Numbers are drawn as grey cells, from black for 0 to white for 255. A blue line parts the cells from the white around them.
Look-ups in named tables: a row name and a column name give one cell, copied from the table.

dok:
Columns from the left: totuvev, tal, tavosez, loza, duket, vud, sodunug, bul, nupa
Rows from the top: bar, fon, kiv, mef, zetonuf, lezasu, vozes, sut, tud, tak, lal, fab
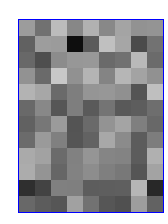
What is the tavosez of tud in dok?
107
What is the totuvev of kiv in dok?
104
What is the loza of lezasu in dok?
126
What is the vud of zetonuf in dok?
151
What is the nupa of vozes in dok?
104
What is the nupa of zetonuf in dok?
191
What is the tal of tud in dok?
162
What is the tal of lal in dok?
67
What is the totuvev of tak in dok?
172
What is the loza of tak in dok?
130
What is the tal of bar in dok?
113

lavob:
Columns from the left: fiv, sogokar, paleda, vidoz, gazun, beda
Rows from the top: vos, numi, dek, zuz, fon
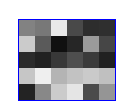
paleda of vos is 233
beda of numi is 70
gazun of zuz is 202
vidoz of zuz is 194
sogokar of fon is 136
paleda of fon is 203
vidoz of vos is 73
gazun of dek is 58
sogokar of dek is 33
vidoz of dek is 78
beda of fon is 149
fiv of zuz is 198
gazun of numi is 155
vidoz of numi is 38
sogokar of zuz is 239
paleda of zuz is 180
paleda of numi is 16
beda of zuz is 192
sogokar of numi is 90
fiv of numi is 203
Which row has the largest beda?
zuz

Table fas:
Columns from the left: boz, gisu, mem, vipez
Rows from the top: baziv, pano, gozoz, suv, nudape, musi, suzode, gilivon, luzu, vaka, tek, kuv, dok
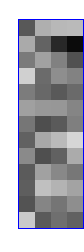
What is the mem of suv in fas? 142
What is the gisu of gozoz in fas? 161
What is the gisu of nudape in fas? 104
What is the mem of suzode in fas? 90
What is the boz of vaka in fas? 91
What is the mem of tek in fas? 179
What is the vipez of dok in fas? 97
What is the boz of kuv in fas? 83
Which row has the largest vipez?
gilivon

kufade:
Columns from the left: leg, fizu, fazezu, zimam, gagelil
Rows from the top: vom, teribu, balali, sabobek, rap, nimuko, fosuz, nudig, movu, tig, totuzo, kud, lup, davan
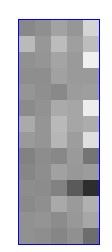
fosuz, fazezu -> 185
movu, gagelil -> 116
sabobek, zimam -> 154
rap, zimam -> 156
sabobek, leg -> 142
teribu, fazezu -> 188

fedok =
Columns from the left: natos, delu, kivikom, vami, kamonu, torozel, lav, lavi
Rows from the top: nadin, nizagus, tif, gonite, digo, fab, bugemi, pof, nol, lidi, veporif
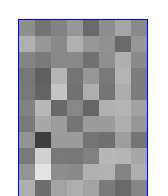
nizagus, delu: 152
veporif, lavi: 134
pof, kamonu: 116
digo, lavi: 124
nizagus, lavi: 150
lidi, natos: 148
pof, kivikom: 155
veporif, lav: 105
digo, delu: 99
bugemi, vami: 116
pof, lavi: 117
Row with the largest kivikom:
digo

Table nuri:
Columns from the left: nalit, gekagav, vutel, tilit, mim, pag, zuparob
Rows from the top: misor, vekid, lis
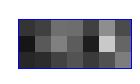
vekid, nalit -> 22
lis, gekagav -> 44
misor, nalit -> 52
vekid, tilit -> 92
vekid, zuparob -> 101
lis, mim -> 58
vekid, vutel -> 128
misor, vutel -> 111
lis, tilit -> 83
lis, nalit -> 39
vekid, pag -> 201
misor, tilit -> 109
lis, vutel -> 66
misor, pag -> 142
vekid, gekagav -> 89
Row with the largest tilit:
misor

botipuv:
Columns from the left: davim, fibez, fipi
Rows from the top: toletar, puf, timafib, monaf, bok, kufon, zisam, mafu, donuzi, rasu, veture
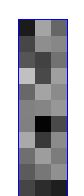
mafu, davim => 169
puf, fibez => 142
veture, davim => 69
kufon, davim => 129
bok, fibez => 164
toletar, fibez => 164
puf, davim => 70
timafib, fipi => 114
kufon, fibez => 133
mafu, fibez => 57
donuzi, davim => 111
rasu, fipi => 144
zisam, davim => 128
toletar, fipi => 102
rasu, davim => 91
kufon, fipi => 151
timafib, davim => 85
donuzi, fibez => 157
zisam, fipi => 73
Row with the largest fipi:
monaf

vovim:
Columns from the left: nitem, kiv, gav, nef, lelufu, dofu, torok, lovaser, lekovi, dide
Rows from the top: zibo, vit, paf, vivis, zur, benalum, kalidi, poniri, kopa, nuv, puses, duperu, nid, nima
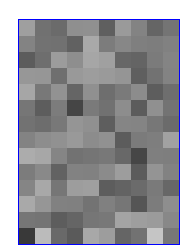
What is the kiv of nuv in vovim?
137
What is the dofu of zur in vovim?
110
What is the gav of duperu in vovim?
129
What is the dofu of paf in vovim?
160
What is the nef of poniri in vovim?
153
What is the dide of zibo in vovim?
116
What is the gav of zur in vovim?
146
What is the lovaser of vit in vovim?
127
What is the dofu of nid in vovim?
120
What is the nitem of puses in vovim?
133
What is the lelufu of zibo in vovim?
144
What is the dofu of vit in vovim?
124
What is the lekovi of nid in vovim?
155
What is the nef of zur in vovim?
101
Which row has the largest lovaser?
nid

